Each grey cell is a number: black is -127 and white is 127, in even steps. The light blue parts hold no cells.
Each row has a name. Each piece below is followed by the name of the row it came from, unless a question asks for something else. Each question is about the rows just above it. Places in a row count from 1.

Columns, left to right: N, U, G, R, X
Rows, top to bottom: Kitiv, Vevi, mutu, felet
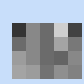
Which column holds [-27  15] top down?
R
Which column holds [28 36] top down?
N
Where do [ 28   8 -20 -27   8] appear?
mutu

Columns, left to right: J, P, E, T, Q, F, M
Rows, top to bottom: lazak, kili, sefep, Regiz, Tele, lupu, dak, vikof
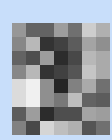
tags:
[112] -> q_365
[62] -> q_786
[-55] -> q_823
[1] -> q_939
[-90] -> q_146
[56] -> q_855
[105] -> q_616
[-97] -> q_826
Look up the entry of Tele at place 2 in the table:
q_365
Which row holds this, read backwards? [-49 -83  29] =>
dak
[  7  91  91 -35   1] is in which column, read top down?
J
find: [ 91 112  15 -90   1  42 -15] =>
Tele
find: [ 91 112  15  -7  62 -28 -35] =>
lupu
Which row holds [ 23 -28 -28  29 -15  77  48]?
lazak

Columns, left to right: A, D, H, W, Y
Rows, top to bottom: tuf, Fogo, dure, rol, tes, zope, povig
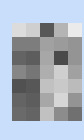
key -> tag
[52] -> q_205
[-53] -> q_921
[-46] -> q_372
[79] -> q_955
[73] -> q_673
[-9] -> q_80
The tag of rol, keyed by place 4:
q_955
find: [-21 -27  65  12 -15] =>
povig

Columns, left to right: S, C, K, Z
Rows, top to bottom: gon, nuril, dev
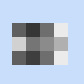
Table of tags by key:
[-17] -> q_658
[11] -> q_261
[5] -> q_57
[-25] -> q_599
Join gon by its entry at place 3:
q_658
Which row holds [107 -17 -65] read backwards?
dev
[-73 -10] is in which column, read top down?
C

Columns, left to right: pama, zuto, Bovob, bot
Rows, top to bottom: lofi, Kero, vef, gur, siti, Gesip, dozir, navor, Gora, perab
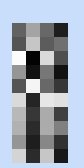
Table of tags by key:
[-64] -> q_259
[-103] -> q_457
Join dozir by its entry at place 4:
q_259
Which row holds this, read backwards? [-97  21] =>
Gora
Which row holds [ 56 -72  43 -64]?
dozir
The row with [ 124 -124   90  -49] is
vef
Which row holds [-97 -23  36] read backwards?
lofi
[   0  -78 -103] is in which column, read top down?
bot

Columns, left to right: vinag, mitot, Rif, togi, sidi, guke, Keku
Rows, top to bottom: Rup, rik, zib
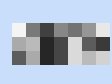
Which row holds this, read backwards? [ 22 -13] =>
Rup
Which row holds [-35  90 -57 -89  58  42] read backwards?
rik
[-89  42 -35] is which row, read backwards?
zib

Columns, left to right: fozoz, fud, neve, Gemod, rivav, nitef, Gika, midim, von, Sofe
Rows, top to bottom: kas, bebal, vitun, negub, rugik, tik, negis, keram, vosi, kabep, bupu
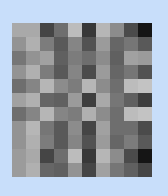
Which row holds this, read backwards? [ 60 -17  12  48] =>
negis
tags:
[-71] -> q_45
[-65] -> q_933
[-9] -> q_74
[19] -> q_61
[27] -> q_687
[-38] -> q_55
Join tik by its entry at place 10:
q_933

